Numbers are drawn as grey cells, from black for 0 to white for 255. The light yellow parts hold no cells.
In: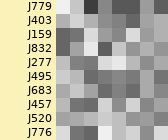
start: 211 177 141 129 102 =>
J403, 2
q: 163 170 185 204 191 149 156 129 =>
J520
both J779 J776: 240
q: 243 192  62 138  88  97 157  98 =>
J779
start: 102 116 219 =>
J159, 1

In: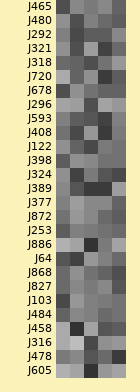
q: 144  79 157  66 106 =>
J321
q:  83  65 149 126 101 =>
J64
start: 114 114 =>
J398, 4
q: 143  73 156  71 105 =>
J321
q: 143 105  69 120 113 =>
J122
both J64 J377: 128

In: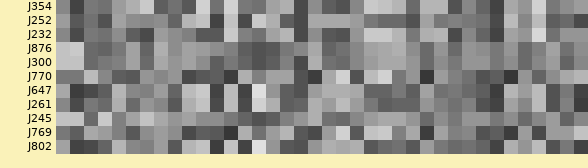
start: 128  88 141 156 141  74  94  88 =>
J769, 5
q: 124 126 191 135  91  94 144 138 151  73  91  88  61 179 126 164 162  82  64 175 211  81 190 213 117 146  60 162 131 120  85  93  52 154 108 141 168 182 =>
J770
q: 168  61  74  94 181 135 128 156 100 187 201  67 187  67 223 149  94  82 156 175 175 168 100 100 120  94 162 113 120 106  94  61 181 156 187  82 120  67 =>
J647

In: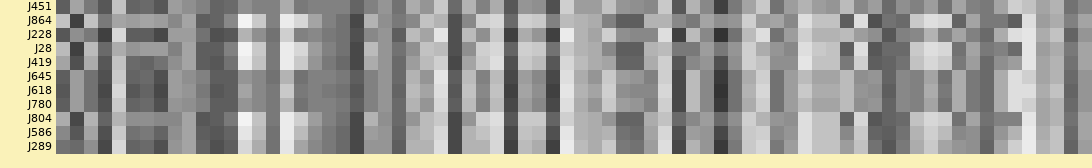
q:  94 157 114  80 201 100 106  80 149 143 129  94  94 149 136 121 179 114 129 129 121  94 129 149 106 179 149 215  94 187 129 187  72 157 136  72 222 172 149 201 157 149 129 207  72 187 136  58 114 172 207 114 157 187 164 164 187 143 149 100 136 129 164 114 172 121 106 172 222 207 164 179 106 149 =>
J780
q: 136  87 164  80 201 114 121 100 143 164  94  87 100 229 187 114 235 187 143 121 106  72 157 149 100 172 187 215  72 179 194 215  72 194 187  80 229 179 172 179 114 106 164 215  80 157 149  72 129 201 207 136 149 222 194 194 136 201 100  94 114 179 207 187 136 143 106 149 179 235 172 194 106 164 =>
J586

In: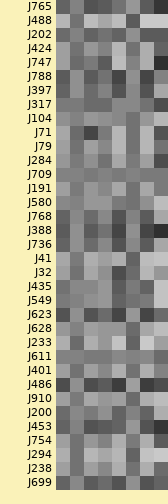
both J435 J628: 151
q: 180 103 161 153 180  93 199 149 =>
J233
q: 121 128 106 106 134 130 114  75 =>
J317
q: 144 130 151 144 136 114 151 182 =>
J104
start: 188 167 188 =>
J488, 3

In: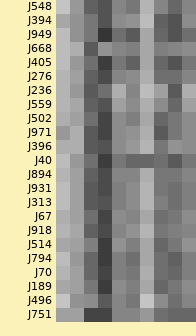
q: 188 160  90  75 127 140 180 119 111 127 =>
J931
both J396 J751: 152
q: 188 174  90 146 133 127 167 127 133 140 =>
J668
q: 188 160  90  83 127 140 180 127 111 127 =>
J313
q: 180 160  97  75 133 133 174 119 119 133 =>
J894

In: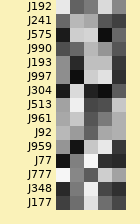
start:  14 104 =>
J575, 4
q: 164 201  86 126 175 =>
J961
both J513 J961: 199
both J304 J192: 218
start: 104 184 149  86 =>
J990, 2

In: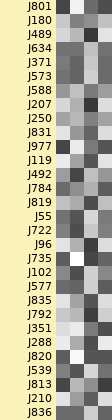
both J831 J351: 221
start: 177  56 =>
J207, 2
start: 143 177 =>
J784, 2
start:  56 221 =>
J207, 3

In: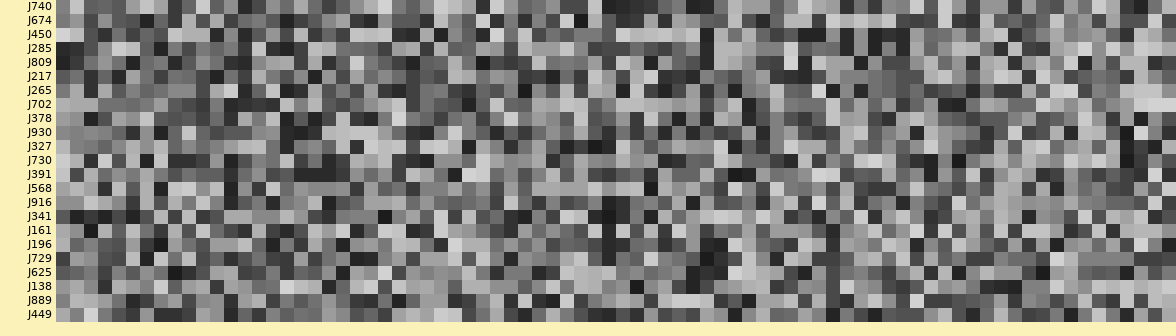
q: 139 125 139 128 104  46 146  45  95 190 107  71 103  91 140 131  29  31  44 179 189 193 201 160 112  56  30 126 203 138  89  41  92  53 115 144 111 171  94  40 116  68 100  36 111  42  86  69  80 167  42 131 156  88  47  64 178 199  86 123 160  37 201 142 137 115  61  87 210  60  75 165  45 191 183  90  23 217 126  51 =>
J930
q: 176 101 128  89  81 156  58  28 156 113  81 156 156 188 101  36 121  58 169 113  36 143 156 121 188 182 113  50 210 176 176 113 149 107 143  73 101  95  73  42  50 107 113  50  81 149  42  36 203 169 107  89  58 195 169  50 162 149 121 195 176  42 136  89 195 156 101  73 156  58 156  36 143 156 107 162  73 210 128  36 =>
J196

